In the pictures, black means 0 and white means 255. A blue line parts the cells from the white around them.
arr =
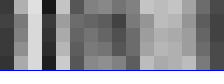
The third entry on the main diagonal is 217
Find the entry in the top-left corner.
58
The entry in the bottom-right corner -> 74
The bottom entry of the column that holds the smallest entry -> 30
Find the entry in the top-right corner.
74
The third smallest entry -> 44
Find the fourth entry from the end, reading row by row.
176
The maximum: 224
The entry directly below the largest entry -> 217
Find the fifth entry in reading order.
196
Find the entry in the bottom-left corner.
51
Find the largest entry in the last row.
217
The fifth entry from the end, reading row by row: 170
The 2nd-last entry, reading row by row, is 122
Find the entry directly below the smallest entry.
58
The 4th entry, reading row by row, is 24
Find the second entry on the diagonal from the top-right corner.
93

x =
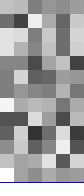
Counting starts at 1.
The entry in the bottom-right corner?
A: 157
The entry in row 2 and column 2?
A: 67
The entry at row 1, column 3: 126
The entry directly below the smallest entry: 96
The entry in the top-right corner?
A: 157
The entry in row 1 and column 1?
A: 193
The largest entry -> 253
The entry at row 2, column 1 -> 110
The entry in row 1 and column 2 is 186
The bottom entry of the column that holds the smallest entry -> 142
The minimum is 51
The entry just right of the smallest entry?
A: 110
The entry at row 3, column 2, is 219
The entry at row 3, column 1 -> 226
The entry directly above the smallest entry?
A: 219
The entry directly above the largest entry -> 193

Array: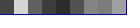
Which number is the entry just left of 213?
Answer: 68
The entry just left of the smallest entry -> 60

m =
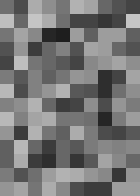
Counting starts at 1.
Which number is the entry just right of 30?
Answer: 157
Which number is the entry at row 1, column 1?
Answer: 111
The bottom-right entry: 157
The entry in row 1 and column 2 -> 76
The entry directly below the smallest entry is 129
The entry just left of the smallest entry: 38
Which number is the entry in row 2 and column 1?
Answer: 190
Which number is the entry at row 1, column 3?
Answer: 172
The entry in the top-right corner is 68
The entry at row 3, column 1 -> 117
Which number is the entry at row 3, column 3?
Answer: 136
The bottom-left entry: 149

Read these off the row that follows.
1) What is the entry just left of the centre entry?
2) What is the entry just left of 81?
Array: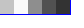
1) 250
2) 142

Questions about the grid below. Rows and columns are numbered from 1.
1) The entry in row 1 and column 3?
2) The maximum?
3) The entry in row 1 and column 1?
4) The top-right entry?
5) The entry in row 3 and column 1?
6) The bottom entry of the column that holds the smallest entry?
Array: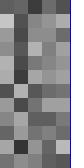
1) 60
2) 197
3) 95
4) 81
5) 154
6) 141

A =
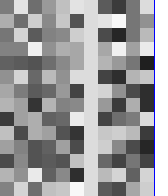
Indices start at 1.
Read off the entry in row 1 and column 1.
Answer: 124
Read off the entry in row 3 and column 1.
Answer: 118
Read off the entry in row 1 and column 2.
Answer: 227
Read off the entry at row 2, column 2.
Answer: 110
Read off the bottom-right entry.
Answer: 206
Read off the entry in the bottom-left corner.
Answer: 130
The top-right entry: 220
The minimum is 31
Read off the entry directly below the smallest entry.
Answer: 199
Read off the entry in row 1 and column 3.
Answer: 110

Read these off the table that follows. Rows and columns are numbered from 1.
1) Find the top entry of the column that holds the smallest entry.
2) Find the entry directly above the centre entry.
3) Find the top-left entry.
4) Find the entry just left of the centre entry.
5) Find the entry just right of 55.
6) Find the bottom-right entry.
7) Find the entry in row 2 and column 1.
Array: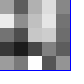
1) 93
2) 192
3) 162
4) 77
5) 27
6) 148
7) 235

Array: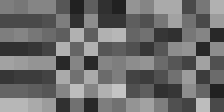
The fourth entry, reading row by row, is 133
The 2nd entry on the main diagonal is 73
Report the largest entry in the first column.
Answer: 183
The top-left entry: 126
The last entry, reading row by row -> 73
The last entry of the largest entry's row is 33
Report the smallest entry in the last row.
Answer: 40
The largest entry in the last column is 177
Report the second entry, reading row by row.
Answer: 119
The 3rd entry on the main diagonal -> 119
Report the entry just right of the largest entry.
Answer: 80
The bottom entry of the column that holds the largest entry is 113
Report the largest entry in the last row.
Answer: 189
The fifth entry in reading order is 86
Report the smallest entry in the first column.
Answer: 48
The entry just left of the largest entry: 177
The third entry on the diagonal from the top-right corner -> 119
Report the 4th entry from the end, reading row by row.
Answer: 80

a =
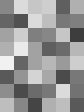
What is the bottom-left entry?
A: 190
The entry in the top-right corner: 176
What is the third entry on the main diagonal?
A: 127
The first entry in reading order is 135
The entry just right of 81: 219
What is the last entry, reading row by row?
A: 89
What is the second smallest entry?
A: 69
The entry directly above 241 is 176
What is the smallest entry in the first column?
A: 89
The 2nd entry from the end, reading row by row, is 190
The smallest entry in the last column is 61
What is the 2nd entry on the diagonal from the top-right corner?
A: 120
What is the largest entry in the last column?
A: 206
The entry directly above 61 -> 127

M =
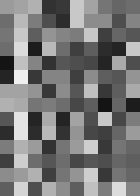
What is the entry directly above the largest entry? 192
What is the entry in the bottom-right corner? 132
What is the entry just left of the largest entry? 36
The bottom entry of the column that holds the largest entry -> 212
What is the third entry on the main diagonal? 94
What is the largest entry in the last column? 200
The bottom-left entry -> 94
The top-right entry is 109
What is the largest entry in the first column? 177
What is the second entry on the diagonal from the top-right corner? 78
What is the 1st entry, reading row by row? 155
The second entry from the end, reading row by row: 219
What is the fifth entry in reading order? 56
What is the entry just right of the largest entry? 56
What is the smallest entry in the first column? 20
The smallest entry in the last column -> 28
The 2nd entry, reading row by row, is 163
